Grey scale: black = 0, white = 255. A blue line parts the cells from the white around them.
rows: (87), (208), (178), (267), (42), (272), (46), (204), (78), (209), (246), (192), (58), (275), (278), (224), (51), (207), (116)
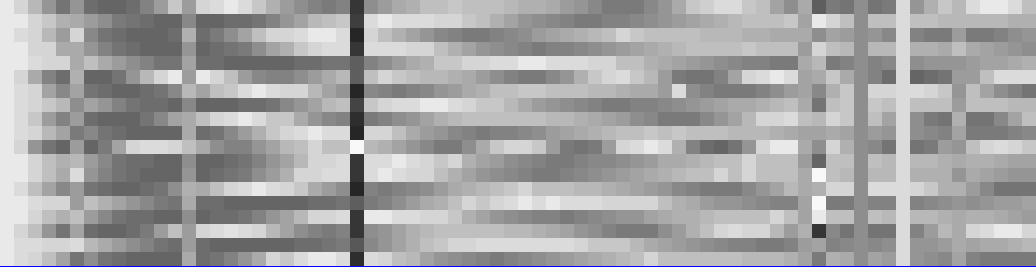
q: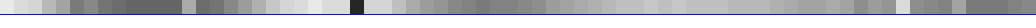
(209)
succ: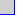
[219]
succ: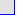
[219]

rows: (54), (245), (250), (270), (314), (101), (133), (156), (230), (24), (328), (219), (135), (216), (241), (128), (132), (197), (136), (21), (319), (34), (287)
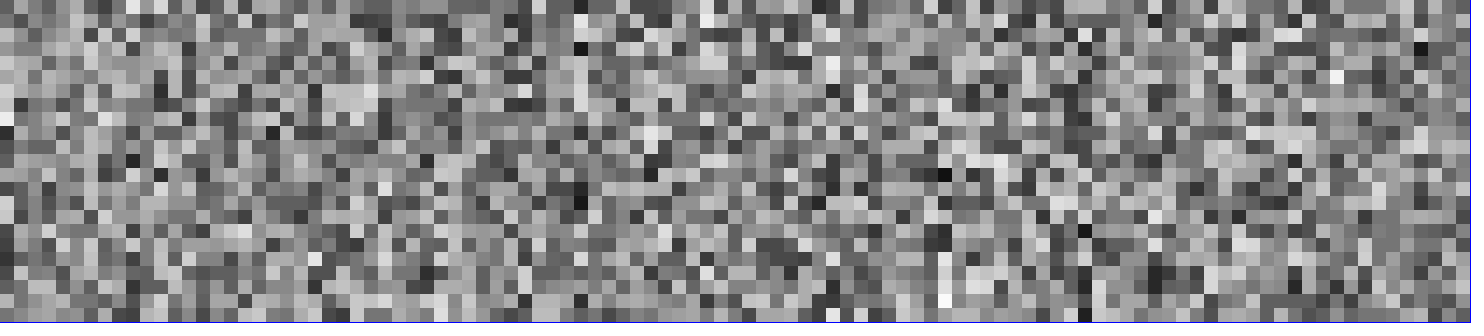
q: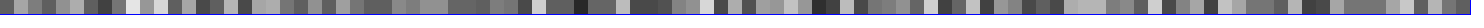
(54)
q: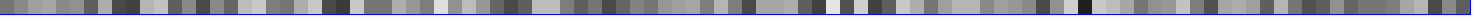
(287)
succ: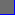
[200]
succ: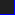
[200]
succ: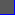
[166]

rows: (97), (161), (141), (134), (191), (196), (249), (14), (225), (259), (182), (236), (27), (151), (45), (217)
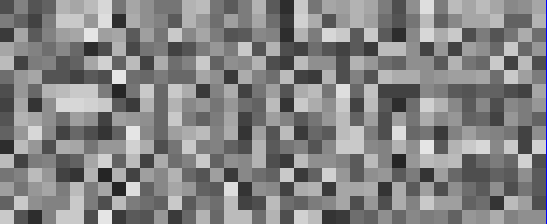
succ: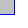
[66]
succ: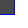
[117]

